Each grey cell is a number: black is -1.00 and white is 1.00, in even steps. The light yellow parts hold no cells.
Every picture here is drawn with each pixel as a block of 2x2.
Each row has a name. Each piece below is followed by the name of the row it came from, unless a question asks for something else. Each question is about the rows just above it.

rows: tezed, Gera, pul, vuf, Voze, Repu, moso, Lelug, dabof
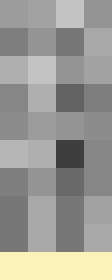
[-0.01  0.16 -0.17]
moso
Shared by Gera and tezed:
[0.16]
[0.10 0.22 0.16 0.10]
Voze
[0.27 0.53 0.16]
tezed

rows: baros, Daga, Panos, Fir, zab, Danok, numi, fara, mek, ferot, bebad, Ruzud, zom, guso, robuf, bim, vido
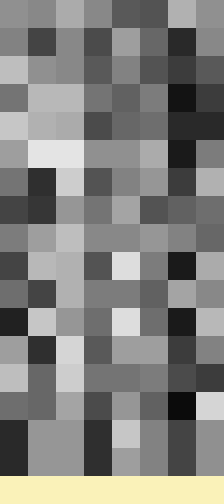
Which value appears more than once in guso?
[-0.09]
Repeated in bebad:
[-0.03]
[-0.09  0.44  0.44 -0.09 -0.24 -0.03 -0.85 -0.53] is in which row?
Fir

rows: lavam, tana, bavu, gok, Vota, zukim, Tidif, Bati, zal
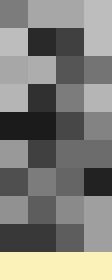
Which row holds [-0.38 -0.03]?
Tidif
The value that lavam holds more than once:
[0.31]
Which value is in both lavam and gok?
[-0.03]
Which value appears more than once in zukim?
[-0.15]
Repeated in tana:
[0.48]
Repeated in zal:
[-0.56]

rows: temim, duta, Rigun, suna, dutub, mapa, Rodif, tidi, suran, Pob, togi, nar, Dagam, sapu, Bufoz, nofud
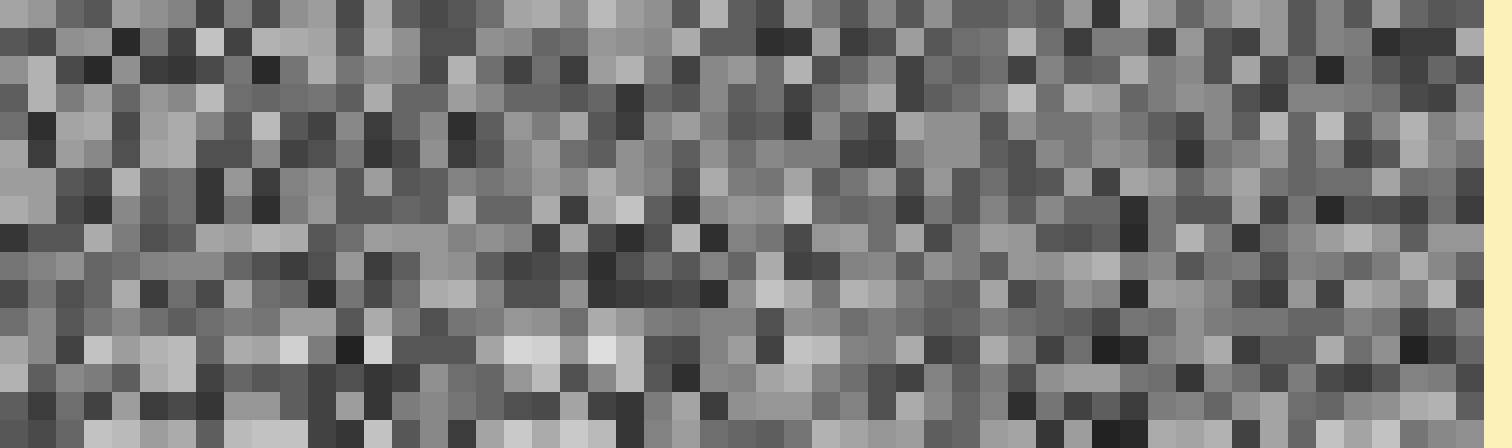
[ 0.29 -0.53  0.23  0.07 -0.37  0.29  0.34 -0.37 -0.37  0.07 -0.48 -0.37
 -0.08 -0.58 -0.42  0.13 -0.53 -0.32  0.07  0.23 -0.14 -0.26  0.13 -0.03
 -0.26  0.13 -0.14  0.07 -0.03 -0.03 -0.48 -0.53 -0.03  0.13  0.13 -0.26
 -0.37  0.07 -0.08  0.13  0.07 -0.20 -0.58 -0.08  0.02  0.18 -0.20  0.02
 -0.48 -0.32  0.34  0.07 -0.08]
mapa
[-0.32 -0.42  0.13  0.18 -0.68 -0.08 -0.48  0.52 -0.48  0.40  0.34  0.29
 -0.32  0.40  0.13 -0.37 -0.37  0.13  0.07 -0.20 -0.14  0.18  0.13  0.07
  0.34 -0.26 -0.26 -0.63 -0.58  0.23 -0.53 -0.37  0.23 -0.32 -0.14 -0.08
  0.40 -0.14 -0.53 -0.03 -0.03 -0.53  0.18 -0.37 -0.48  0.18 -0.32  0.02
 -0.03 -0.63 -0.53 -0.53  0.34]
duta
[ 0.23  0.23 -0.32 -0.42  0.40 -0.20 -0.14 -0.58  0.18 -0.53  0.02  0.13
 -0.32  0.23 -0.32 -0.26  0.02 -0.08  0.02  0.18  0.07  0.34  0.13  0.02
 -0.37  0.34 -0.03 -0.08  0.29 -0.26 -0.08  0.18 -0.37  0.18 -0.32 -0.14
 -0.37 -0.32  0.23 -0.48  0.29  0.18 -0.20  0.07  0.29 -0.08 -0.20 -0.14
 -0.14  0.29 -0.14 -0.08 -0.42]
Rodif
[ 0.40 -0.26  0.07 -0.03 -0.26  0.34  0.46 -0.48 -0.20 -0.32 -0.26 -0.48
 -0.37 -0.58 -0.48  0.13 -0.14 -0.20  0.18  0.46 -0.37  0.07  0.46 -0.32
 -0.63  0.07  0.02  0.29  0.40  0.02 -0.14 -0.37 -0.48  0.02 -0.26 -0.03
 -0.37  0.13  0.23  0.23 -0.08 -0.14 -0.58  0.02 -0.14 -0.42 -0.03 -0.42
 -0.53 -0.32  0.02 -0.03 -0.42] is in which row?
sapu
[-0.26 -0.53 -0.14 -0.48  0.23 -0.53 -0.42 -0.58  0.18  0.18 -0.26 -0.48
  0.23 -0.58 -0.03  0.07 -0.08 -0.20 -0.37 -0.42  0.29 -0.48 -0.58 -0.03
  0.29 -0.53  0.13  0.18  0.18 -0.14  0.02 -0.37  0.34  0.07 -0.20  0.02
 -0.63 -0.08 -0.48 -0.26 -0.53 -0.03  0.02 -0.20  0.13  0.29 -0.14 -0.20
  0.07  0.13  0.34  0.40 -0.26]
Bufoz

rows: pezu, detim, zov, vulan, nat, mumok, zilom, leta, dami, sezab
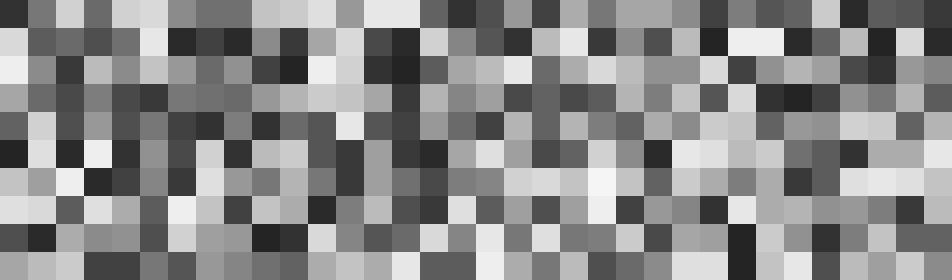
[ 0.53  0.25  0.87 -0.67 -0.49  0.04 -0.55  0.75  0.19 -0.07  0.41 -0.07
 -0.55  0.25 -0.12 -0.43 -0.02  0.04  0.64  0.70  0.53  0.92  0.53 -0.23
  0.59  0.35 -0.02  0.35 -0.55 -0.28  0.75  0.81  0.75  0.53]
zilom
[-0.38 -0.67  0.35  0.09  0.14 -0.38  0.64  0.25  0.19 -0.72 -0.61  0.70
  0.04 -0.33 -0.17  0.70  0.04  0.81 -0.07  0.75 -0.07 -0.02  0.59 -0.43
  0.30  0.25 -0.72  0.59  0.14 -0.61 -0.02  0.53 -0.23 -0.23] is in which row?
dami

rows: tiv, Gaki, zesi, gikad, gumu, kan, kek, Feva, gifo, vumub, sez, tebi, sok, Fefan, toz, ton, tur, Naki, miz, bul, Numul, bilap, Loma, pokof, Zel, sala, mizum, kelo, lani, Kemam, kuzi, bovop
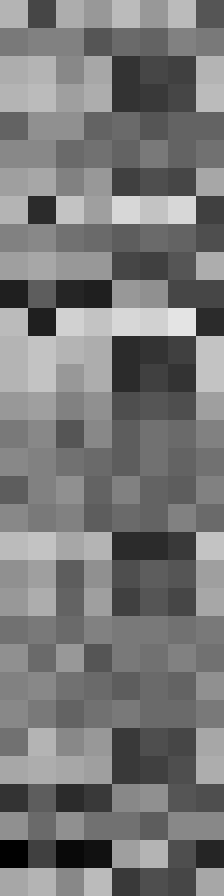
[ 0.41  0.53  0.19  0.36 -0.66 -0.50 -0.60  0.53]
Fefan
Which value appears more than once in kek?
[0.31]
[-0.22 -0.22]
gumu

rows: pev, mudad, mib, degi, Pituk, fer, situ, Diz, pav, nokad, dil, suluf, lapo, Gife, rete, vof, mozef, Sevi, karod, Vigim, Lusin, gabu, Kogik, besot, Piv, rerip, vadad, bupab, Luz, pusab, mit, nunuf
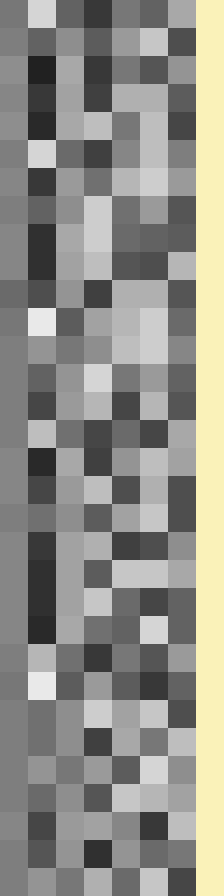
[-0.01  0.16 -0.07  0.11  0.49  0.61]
lapo
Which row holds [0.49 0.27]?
mozef
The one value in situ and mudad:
[0.21]
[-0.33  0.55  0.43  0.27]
Luz

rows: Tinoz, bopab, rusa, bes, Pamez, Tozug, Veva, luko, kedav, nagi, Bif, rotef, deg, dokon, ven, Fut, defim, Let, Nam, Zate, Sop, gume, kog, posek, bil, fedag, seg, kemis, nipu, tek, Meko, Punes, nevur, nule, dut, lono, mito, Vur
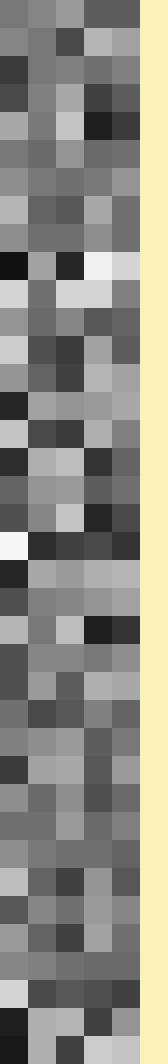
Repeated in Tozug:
[-0.17]
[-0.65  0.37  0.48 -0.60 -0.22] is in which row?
defim
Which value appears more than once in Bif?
[0.66]
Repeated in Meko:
[-0.12]

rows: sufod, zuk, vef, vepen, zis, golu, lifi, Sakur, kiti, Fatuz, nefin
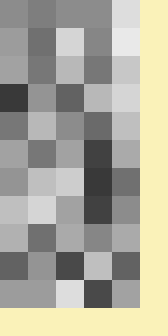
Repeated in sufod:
[0.10]
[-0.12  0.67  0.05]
zuk
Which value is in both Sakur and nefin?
[0.27]
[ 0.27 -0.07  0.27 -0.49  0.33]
golu
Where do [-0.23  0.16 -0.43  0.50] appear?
Fatuz

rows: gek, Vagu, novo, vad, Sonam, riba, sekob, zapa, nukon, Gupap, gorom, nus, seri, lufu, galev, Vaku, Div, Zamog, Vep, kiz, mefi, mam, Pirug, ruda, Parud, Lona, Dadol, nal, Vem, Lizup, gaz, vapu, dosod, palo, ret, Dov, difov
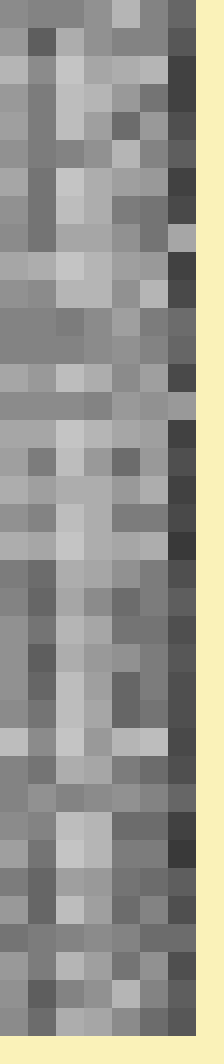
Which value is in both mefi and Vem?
[0.14]
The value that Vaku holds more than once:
[0.30]
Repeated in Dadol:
[0.48]
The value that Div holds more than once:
[0.20]
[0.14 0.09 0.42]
gorom
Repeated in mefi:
[-0.03]
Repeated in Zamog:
[0.36]

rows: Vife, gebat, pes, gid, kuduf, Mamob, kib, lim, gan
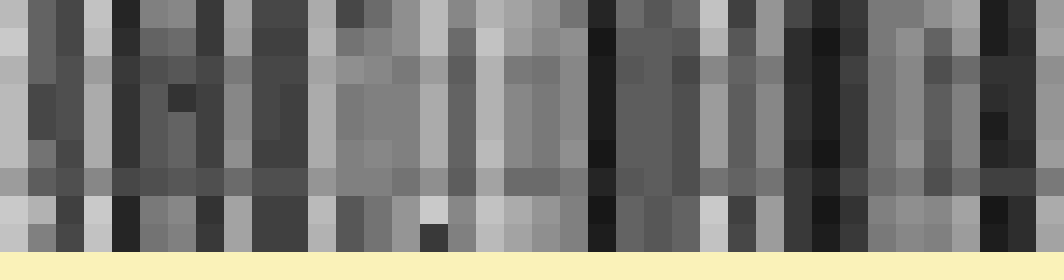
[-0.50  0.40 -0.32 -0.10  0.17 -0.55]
gan
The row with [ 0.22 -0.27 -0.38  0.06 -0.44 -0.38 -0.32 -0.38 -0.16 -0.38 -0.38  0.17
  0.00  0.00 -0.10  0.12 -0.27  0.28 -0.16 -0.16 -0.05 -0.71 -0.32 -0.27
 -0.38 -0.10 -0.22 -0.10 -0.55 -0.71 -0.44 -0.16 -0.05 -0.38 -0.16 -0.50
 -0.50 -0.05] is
kib

